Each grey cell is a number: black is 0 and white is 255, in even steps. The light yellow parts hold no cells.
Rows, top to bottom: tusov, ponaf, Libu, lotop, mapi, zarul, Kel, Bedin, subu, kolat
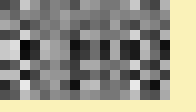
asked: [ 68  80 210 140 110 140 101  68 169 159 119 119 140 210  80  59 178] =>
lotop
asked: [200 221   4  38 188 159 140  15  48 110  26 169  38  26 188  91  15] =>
mapi
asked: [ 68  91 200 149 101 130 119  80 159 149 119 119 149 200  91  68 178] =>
tusov

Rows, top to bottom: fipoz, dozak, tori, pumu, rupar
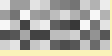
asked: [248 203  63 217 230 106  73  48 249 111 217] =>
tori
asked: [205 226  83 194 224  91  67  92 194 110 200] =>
rupar
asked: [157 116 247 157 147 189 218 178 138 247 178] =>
dozak

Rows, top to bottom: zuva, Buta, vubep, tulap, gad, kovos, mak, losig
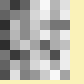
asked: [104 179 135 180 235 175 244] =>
tulap
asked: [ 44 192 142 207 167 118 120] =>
vubep
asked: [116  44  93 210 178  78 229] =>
kovos
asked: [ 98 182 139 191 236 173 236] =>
tulap

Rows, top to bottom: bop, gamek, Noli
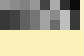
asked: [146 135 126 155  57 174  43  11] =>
bop

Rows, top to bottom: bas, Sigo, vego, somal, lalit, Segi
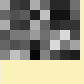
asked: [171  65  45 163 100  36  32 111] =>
bas
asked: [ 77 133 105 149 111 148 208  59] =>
somal
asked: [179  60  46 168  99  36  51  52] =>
vego
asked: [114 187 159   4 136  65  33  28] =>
Segi
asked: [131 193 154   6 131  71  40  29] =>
Segi

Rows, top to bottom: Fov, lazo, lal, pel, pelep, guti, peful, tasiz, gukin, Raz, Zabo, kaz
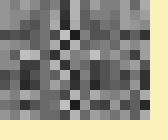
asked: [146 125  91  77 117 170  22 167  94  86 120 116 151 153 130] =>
lal
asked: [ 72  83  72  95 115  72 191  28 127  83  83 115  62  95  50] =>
pel

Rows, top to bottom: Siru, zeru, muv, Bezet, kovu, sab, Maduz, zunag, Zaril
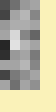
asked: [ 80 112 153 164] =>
Siru
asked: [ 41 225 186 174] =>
kovu
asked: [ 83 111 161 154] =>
Siru
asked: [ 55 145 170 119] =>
sab
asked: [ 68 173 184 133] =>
zeru
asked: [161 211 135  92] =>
Bezet

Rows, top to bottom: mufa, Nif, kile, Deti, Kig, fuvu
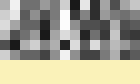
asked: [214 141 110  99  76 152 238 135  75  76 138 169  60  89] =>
fuvu

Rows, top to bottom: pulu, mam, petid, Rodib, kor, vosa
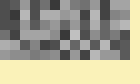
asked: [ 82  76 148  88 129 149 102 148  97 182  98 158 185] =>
petid
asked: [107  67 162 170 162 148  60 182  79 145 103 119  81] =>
Rodib
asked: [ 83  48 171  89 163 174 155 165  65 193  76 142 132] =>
mam

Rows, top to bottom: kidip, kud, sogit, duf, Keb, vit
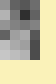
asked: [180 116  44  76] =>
kud
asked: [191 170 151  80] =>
Keb
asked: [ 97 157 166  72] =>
duf
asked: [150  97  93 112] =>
kidip

